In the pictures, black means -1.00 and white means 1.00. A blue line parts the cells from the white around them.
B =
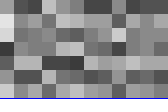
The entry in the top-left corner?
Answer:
0.24
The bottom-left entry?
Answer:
0.59
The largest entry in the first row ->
0.50
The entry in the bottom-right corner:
-0.01
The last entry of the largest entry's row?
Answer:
0.32
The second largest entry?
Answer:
0.69
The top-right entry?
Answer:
-0.36
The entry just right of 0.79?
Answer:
0.08
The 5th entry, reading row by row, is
0.16
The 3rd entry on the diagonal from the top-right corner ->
-0.01
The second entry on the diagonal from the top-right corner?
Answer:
0.08
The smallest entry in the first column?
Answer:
-0.54
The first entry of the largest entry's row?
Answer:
0.79

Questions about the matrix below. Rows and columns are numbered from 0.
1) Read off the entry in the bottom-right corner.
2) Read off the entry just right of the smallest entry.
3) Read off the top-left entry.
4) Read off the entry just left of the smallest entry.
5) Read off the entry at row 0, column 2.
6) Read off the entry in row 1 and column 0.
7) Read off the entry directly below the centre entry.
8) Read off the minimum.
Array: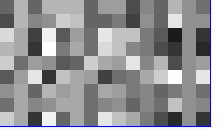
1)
-0.59
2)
0.13
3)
-0.21
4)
-0.30
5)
-0.21
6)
-0.40
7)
-0.50
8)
-0.79

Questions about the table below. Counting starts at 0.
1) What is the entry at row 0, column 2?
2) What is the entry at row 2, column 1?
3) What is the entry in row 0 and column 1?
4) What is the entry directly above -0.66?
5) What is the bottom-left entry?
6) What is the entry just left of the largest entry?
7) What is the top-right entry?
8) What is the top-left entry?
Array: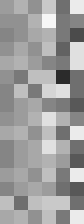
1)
0.14
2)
0.14
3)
0.40
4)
-0.05
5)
0.32
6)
0.40
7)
0.84
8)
0.22

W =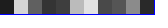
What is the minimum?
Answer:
-0.77
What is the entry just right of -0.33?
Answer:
0.09
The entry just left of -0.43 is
0.77

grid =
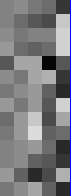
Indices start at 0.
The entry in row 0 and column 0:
0.02
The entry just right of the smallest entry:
-0.32
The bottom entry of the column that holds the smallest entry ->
-0.24
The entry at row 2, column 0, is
0.10
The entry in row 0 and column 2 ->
-0.06
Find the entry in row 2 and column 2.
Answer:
0.02
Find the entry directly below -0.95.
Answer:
0.38
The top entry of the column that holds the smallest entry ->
-0.15
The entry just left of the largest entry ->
0.20
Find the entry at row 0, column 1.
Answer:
0.10
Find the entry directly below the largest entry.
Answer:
0.20
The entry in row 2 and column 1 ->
-0.06
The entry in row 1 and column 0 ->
0.02
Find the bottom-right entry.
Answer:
-0.68
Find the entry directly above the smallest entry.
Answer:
-0.15
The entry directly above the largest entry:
0.56
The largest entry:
0.72
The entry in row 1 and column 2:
-0.32
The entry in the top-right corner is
-0.58
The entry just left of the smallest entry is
0.30
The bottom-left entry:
-0.06

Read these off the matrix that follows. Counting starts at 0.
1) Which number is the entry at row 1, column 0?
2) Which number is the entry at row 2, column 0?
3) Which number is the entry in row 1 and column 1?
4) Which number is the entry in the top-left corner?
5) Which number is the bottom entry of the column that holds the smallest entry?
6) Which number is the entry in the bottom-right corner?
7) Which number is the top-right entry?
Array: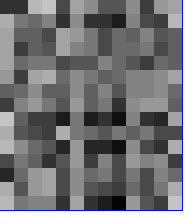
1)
0.36
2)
0.28
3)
-0.07
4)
-0.61
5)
-0.97
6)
0.54
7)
0.28

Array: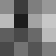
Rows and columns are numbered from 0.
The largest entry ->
0.56
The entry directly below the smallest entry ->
-0.43
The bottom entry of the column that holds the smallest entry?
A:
-0.10
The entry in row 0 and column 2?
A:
-0.01
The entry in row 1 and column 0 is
0.47

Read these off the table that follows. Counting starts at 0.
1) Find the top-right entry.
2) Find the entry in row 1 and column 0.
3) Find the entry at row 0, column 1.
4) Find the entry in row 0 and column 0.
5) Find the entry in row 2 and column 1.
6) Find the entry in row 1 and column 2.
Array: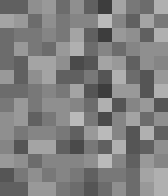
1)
0.38
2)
0.29
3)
-0.25
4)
-0.25
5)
-0.06
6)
-0.15

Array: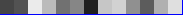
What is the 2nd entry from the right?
0.38
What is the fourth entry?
0.47
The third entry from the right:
-0.28
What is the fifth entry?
-0.11
